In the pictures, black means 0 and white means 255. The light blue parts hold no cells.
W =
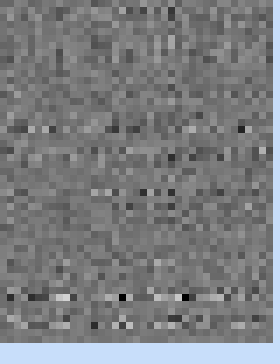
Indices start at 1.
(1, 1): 104
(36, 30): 119
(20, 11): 126
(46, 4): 112
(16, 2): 124
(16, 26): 96
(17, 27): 123
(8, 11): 130
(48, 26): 120
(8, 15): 108
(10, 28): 102
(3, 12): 120
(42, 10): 100
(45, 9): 146
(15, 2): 107
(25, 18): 108
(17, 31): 136
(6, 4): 123
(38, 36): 124
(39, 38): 101
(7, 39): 83
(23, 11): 155
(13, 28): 109
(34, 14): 97
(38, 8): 132
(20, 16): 123
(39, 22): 90
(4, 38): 138
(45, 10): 116
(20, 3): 109
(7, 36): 105
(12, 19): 142
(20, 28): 107
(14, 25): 118
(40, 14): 130
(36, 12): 97
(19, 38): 127
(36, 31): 97
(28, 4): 82

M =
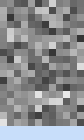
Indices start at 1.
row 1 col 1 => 131
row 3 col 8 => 175
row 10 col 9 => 135
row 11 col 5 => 171
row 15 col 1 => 122
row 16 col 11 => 131
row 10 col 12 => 220
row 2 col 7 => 197
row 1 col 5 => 158
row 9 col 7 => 181
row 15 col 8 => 212
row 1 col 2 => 141
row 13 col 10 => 61
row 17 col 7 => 107
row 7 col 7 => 153
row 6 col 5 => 140
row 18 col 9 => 120
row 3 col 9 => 160
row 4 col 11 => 117
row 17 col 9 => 132
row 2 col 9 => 153
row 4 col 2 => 116
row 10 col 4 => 174
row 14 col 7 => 157
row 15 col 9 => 215
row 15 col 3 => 137
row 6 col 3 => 147
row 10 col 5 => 72
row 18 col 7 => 109
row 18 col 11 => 164
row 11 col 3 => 103
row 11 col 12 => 90
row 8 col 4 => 137
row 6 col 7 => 157
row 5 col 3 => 166
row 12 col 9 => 155
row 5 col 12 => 175

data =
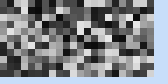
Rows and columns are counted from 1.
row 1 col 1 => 83
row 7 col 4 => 182
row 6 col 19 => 175
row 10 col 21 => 75
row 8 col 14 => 82
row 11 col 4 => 33
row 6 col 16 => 233
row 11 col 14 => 99
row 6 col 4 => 197
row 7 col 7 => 41
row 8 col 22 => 49
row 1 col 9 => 126
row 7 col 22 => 115
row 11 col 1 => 55
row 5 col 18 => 101
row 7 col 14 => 12
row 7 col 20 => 165
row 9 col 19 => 164
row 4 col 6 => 203
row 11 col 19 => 125
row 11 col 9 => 76
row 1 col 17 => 34
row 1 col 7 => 82
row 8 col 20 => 58
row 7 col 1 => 40
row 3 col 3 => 175
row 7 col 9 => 162
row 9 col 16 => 178
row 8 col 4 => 123
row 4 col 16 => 16
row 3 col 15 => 43
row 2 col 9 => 218
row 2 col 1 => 67
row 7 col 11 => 204
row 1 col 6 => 19
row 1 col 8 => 20
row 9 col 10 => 131
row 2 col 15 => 40
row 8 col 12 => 143

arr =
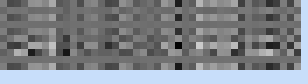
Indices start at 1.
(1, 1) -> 126
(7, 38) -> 100
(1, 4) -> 99
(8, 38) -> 175
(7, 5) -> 167
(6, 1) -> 95
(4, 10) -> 109
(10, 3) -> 77
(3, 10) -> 104
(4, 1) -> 110
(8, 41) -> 96
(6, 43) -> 82
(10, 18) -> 144
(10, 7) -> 135
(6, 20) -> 126
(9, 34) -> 113
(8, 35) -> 73
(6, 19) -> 93
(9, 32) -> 112
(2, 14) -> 110
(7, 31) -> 172
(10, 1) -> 126
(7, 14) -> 143
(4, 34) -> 110
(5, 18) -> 140
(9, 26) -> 109
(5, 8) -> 154
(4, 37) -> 112
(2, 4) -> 117
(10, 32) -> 139
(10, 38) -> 98
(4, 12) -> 112
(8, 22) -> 76
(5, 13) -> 118
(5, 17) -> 77
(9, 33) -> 113
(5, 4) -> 103
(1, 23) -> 91
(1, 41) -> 124

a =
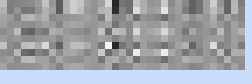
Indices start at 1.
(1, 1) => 189
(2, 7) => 176
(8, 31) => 134
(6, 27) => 141
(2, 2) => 126
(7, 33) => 142
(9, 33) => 176
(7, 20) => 111
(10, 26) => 154
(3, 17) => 132
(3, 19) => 161
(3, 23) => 134
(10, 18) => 139
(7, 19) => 139
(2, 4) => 118
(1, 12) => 195
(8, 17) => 144
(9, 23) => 136
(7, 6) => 172
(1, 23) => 152
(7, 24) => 114
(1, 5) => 139
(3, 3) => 131
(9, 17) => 173
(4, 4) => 143
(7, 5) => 194
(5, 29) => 144
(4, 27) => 143
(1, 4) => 136
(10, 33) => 134
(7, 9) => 97
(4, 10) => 160
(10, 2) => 142
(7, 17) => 40
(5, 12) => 143
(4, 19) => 137
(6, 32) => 157
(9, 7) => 162

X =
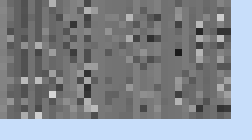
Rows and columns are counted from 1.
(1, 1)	131
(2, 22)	121
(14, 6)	91
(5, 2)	80
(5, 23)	133
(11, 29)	115
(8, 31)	111
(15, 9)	121
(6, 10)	118
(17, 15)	120
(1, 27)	115
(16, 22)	121
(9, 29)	161
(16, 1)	138
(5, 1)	133
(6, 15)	120
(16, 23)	141
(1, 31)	111
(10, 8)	104
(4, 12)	125
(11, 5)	114
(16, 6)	75
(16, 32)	51
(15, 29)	115
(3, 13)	65
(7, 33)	109
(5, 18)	115
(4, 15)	120
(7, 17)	115
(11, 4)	81
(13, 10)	122
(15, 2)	149
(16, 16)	122
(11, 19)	112
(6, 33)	93
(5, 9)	109
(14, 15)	120
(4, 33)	109
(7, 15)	120
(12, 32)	118
